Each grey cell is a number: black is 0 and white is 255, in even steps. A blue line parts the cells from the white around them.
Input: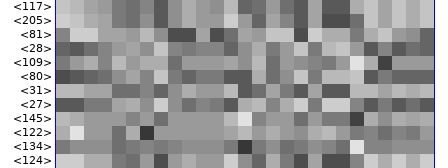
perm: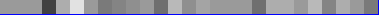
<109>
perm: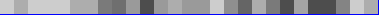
<124>
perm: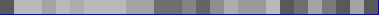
<31>
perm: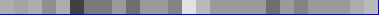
<145>
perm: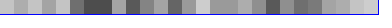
<205>

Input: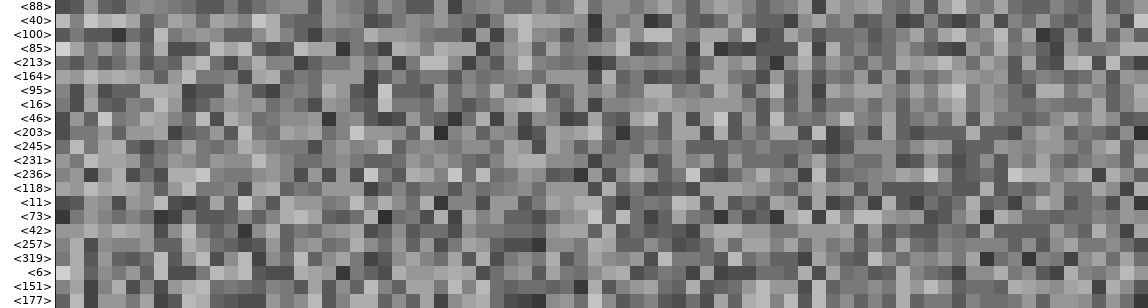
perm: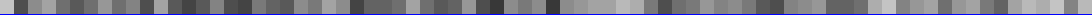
<40>
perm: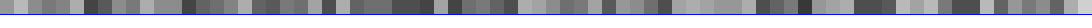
<6>
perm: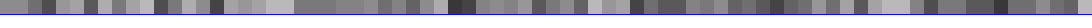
<100>
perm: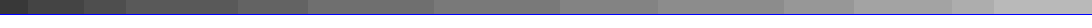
<100>
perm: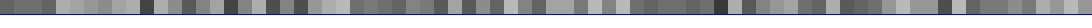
<151>
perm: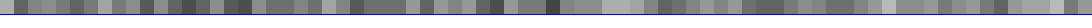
<231>

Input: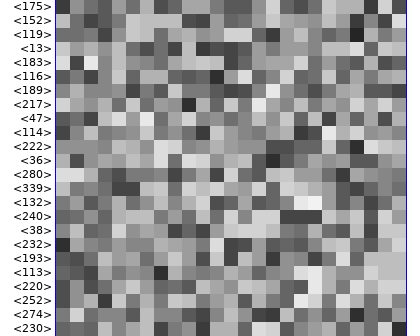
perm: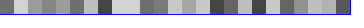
<38>
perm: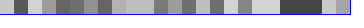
<240>
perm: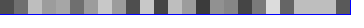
<193>
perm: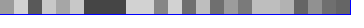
<240>
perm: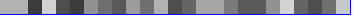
<175>
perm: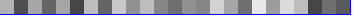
<47>
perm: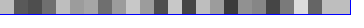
<193>

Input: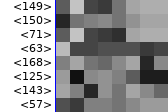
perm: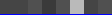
<63>
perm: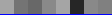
<168>
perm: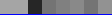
<150>
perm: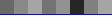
<143>

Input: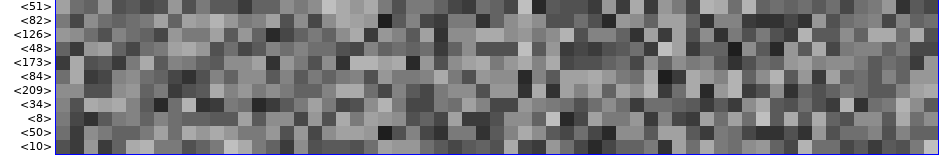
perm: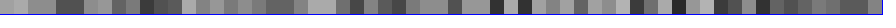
<209>
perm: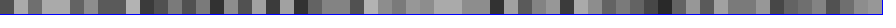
<126>
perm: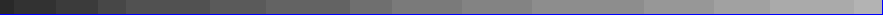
<209>
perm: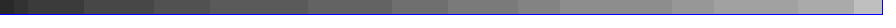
<8>
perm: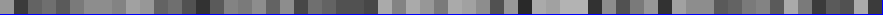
<173>
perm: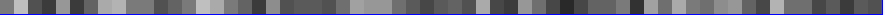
<10>
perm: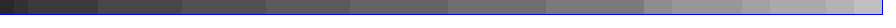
<10>

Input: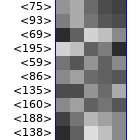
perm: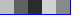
<69>
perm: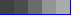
<75>
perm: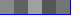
<160>
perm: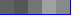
<160>

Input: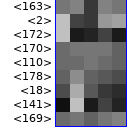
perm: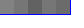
<169>
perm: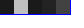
<172>
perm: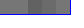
<170>

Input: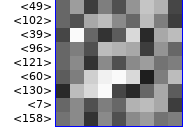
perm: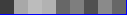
<7>
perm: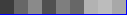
<7>
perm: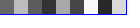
<39>
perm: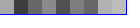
<7>

